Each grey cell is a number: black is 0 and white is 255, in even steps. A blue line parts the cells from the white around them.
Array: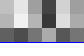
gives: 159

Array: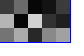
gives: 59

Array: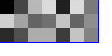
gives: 122

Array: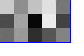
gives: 119

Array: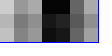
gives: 170

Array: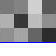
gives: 89

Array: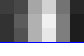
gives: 39

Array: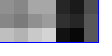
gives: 78
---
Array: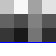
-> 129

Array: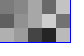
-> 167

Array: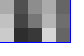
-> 119

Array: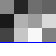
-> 157

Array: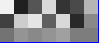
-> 229

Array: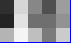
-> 111
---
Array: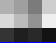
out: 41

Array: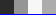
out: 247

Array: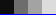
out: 163

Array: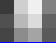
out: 164

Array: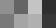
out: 176

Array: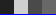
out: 74

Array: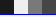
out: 121

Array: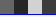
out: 210
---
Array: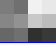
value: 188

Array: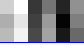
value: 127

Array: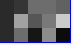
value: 203

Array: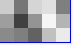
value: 180

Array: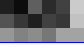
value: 194

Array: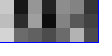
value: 65

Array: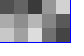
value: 89

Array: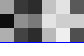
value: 206
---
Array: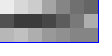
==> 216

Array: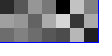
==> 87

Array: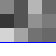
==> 84

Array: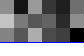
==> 20

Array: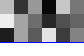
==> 51

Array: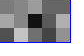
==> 134
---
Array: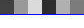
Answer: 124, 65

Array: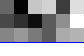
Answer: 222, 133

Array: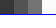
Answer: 250, 55

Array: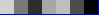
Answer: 3, 209

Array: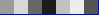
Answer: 84, 155

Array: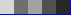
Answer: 40, 214

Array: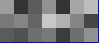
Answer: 188, 91

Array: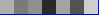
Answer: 206, 175
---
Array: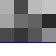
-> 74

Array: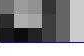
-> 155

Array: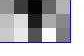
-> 59

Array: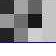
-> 163

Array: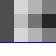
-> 213

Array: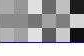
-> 150
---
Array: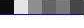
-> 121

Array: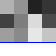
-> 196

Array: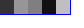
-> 127

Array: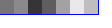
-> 162

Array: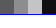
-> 90

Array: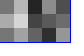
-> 171
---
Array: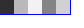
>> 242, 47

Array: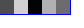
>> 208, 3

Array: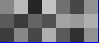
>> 195, 38

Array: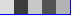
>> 220, 60

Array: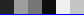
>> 240, 14

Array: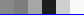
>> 248, 29

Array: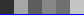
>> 197, 48

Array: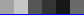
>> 198, 24

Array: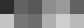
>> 206, 45
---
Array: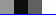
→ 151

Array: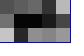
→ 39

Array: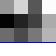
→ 108

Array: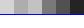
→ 194

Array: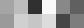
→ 198

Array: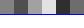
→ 161

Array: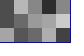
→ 86
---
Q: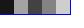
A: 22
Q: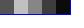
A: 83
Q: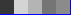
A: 54
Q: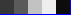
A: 55
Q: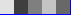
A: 226
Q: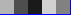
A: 180
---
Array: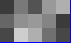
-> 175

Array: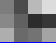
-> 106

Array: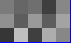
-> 63

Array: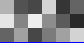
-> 123

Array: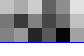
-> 89

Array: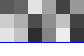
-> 132

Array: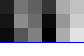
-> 0

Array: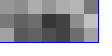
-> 67
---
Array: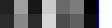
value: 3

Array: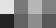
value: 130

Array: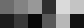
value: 196

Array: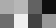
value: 14

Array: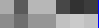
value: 60

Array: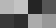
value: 85

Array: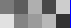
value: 205

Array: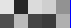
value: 146

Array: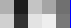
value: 112

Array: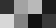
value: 27
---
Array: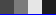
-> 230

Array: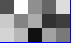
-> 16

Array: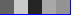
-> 37

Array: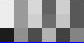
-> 76

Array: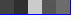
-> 203

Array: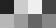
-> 101

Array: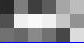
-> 137

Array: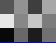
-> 28

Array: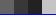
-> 34

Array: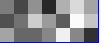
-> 103
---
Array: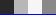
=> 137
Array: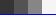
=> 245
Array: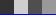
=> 153
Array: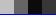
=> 55
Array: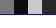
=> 41
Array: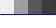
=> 59
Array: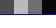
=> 7
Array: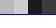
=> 59
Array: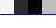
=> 190
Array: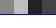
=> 69
